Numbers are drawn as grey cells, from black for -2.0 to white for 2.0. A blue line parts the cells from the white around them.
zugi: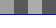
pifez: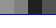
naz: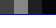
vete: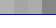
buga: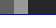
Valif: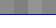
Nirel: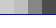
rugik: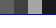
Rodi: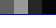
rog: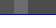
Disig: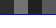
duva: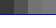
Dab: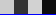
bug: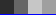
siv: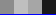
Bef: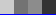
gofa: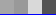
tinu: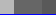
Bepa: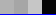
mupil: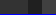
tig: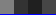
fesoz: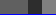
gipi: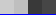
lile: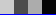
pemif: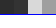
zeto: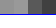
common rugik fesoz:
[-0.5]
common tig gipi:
[-0.9]
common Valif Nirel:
[0.1]

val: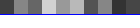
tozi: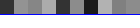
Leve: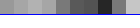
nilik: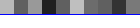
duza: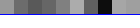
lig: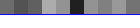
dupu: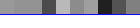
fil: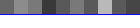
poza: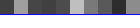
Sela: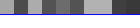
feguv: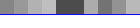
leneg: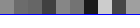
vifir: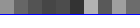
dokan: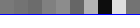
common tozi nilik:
[-1.2]
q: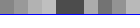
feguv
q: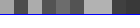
Sela
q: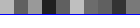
nilik

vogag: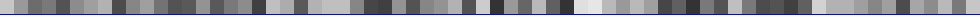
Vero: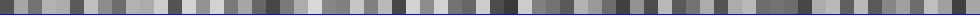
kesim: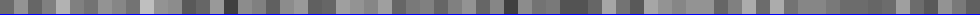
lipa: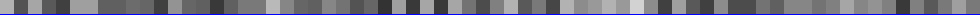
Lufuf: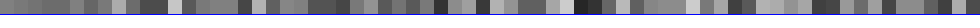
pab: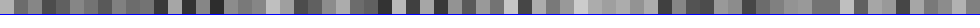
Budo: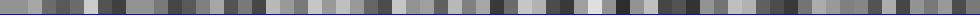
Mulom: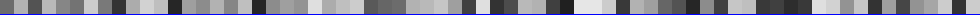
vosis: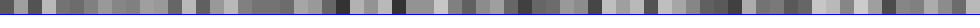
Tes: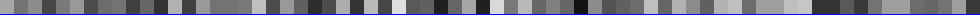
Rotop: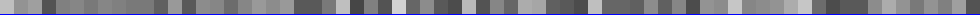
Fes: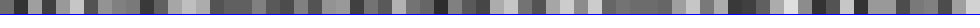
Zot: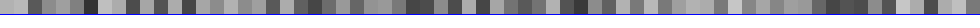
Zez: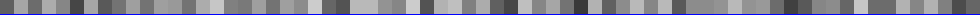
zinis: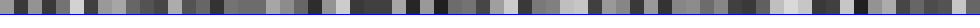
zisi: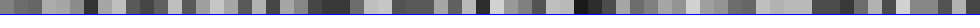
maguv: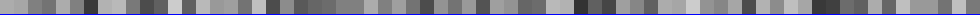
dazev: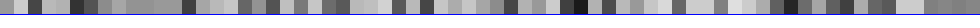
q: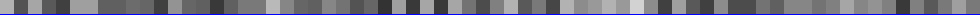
lipa
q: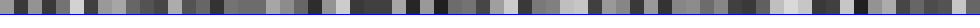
zinis
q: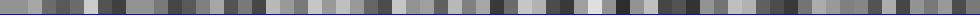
Budo
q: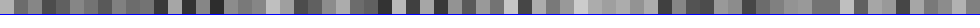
pab
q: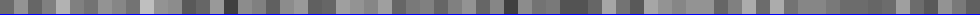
kesim
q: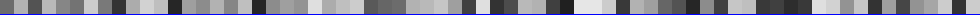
Mulom

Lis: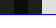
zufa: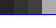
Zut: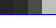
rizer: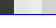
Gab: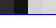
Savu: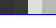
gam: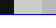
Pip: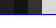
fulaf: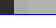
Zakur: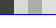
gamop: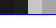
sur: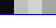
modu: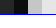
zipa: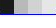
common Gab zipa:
[1.3]
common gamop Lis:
[-1.5]

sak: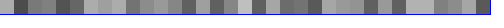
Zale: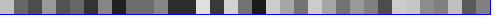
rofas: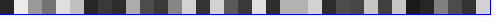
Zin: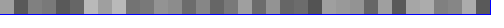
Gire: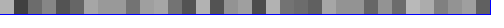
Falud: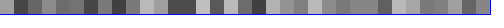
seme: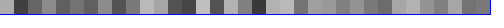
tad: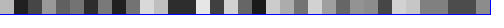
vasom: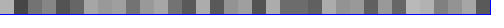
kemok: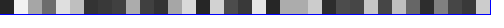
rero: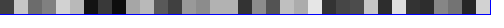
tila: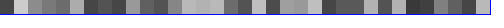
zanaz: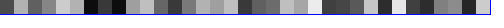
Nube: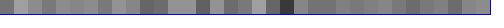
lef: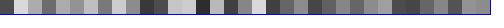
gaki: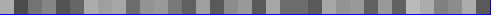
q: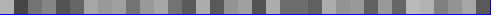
vasom
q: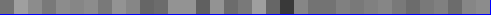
Nube
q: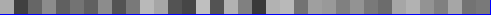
seme
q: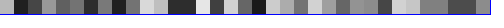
tad
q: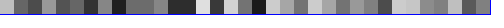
Zale
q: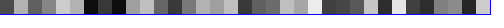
zanaz

